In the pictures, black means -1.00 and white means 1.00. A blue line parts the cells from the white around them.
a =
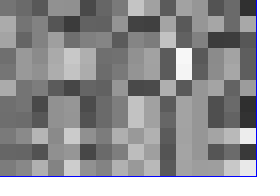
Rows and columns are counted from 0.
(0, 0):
-0.09
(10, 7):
0.39
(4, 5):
0.35
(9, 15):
-0.55
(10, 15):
0.83
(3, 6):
-0.13
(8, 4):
0.59
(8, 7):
0.37
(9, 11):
0.29
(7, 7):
-0.01
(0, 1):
-0.17
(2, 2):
0.02
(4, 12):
-0.26
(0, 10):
-0.29
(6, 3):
0.14
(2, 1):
-0.21
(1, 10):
0.29
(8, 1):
0.08
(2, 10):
0.52
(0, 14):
-0.17
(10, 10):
-0.30
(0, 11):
0.27
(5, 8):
-0.43
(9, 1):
-0.21
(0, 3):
0.14
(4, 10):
-0.29
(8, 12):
0.18
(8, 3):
0.08
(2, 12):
0.01
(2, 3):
0.25
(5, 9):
-0.41
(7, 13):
-0.38
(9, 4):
0.18
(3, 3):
0.33
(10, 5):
0.14
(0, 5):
-0.43

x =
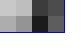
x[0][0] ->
0.57
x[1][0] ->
0.36
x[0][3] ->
-0.40
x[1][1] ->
0.16

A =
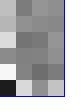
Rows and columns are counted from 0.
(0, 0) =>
0.50
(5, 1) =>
0.70
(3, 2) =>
0.02
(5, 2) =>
0.13
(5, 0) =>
-0.78
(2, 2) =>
-0.05
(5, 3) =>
0.53

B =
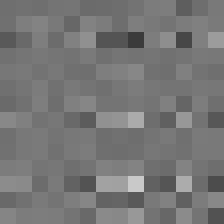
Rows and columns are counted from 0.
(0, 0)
-0.13
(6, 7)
-0.09
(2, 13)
0.22
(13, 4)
-0.09
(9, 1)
-0.06
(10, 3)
-0.07
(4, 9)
-0.11
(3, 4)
-0.10
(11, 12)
-0.15
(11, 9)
-0.24
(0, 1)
-0.11
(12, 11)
-0.25
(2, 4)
0.01
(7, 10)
-0.25
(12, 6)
-0.22
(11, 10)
-0.33
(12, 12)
-0.03
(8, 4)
-0.06
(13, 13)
-0.36
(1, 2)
0.03
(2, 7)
-0.34
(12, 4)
-0.01
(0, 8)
-0.10
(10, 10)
-0.15
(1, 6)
-0.03
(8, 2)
-0.04
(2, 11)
-0.44
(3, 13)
-0.06
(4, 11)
0.00
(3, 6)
-0.12
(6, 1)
-0.11
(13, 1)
-0.03
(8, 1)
-0.06
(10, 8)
0.03
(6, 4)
0.00
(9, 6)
-0.13
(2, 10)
0.11
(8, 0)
-0.12

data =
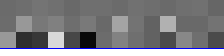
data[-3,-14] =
-0.16
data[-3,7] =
-0.16
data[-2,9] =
-0.23
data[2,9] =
-0.23
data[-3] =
[-0.16, -0.14, -0.09, -0.12, -0.18, -0.13, -0.13, -0.16, -0.11, -0.14, -0.17, -0.13, -0.11, -0.20]
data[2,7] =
0.02
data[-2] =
[-0.15, 0.19, -0.06, 0.00, -0.14, -0.05, -0.18, 0.29, -0.10, -0.23, 0.39, -0.18, -0.18, -0.10]
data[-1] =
[0.20, -0.64, -0.57, 0.70, -0.44, -0.93, -0.15, 0.02, -0.13, -0.23, -0.41, 0.07, -0.13, -0.41]

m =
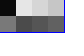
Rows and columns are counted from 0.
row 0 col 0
-0.92
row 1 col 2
-0.33
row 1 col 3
-0.24

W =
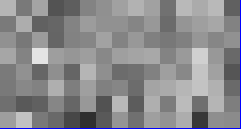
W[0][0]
0.42
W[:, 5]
[0.03, 0.22, 0.05, 0.24, 0.42, 0.25, 0.19, -0.63]
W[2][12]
0.18
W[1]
[-0.04, 0.36, -0.24, -0.20, 0.03, 0.22, 0.14, 0.14, 0.04, 0.19, -0.16, 0.17, 0.25, 0.31, 0.02]
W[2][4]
0.02
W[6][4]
-0.20
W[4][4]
-0.21
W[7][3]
-0.18
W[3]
[0.30, 0.03, 0.79, 0.24, 0.18, 0.24, 0.07, 0.25, 0.29, 0.32, 0.03, 0.21, 0.63, 0.19, -0.18]
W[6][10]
-0.03
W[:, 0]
[0.42, -0.04, 0.14, 0.30, -0.04, -0.05, -0.13, 0.24]
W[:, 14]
[-0.25, 0.02, 0.14, -0.18, -0.33, -0.17, -0.01, 0.09]
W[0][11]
0.45
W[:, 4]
[-0.26, 0.03, 0.02, 0.18, -0.21, -0.01, -0.20, -0.44]
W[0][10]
-0.11
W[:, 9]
[0.26, 0.19, 0.00, 0.32, 0.01, 0.29, 0.37, 0.25]
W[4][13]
0.26
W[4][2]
-0.20
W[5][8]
-0.15
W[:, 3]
[-0.35, -0.20, -0.21, 0.24, 0.12, 0.37, 0.05, -0.18]
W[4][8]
-0.12
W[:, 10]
[-0.11, -0.16, -0.06, 0.03, 0.25, 0.33, -0.03, 0.15]
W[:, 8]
[0.40, 0.04, 0.19, 0.29, -0.12, -0.15, -0.28, -0.12]
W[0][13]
0.45
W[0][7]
0.26
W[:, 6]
[0.13, 0.14, 0.27, 0.07, 0.12, 0.00, -0.36, -0.30]
